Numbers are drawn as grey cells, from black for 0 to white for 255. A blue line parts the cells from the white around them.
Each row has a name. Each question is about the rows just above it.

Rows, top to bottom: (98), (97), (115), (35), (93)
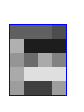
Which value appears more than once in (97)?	[29]
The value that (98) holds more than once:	[96]
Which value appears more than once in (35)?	[223]
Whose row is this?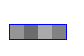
(115)
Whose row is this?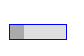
(35)

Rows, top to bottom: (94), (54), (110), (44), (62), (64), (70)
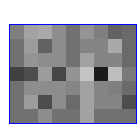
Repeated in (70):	[113]
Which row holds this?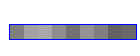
(94)
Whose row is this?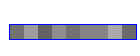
(54)
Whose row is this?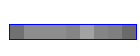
(62)

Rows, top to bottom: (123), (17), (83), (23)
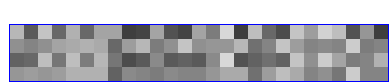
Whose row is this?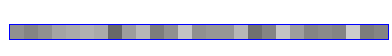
(17)
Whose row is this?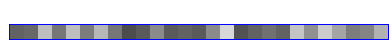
(83)
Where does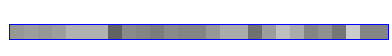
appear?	(23)
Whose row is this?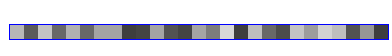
(123)

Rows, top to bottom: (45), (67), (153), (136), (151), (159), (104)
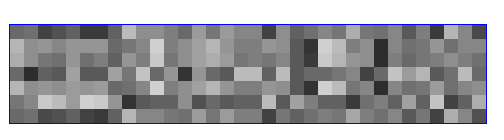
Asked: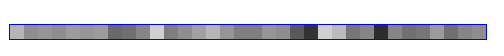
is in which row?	(151)
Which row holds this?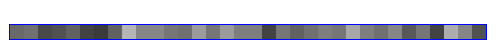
(104)
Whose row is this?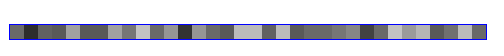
(136)

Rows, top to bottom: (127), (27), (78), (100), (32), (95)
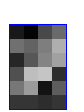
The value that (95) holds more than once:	[53]
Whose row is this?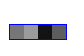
(32)

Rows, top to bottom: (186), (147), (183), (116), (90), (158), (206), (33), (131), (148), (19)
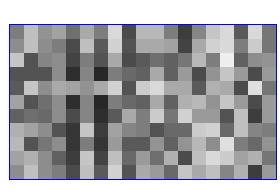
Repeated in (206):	[154]
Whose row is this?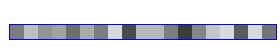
(186)
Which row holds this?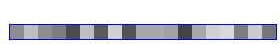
(147)
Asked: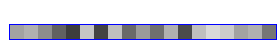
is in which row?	(148)
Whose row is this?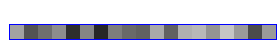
(158)
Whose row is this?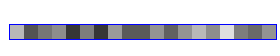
(131)

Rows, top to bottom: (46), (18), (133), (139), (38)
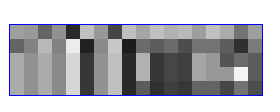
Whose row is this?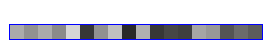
(133)
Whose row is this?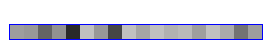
(46)

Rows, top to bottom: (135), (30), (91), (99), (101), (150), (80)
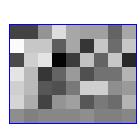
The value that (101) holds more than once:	[207]
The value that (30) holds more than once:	[199]
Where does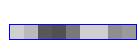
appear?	(101)

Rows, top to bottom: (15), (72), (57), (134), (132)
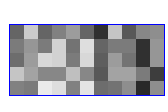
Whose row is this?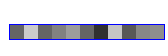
(15)
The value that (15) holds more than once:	[101]

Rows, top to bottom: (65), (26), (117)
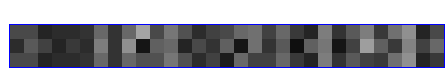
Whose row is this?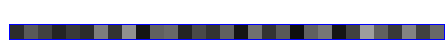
(26)
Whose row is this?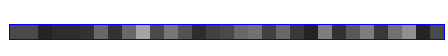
(65)

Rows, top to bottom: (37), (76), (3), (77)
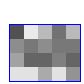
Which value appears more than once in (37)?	[186]
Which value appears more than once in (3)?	[101]
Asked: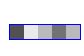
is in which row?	(37)
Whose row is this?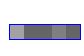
(3)
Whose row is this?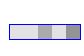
(77)
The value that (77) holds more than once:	[226]

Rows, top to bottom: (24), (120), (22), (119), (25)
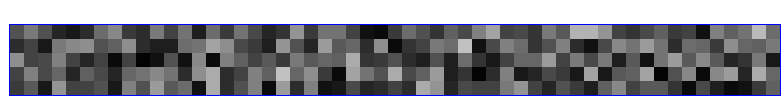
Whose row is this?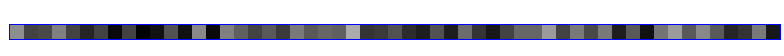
(22)
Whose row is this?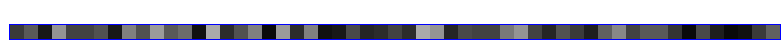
(25)
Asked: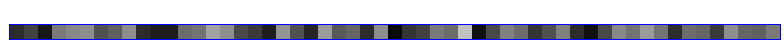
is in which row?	(120)
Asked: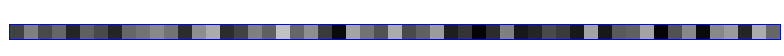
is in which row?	(119)

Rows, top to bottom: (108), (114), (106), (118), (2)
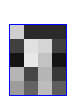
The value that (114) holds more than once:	[64]
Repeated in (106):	[20]
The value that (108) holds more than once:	[42]
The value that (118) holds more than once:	[181]
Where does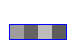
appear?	(2)

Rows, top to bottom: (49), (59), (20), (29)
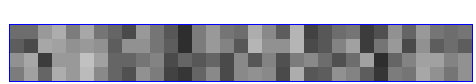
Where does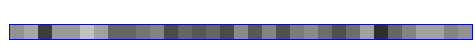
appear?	(20)
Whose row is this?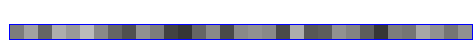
(29)
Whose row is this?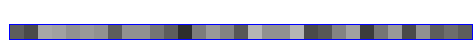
(59)
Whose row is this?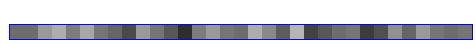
(49)

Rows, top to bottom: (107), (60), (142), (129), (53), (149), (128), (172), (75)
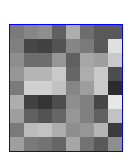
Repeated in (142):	[109]
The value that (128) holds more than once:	[96]
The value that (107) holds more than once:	[89]

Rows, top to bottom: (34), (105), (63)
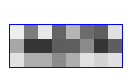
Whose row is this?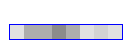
(63)
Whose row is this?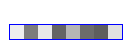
(34)

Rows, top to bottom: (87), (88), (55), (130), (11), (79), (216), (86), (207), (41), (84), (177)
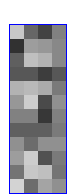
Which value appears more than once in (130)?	[87]
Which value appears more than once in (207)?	[144]
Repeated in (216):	[129]
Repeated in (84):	[116]
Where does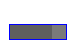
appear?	(86)
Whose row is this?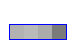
(11)
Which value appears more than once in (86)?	[95]

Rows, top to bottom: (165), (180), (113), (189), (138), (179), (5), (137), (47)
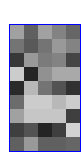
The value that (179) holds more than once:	[204]
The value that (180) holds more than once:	[116]
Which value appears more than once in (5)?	[198]
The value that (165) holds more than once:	[161]
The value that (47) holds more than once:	[96]
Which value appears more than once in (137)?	[63]
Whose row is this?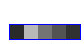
(138)

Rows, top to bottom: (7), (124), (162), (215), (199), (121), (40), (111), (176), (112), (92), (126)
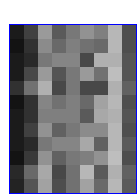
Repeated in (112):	[146]
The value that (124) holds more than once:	[105]

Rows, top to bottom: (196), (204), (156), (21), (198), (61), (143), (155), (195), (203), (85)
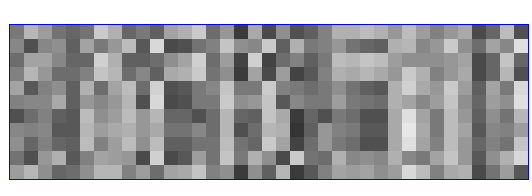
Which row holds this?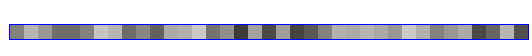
(21)
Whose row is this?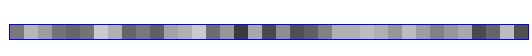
(196)
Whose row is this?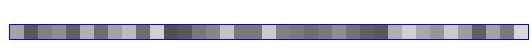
(198)

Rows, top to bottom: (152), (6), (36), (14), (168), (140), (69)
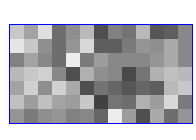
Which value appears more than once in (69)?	[149]
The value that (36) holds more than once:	[136]
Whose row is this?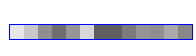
(6)

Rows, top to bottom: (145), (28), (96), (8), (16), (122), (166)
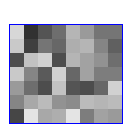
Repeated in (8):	[125]
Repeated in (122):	[187]
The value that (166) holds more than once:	[228]

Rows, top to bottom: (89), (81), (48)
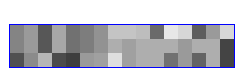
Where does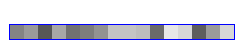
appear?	(89)
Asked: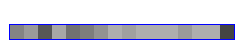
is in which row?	(81)
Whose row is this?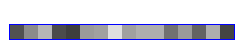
(48)

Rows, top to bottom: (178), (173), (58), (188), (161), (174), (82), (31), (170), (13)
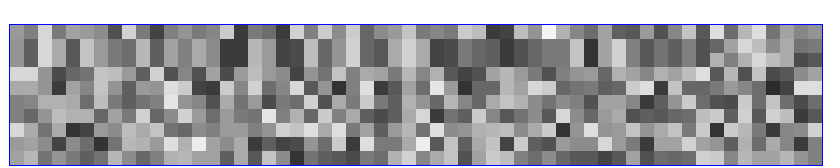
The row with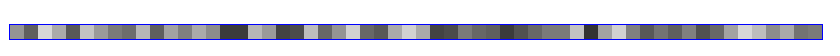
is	(173)
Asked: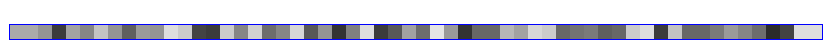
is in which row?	(161)
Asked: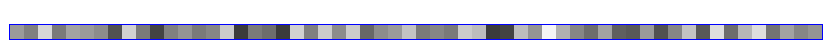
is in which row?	(178)
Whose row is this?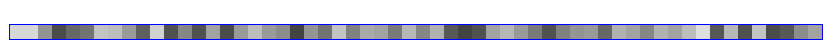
(188)
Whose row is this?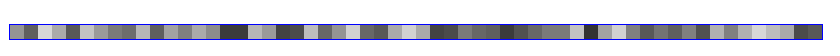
(58)
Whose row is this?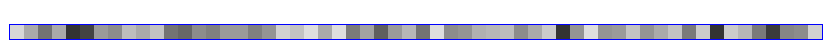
(31)

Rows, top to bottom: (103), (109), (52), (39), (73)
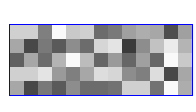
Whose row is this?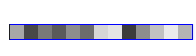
(109)
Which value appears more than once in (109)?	[141]
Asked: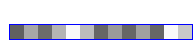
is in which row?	(52)
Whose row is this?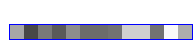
(73)

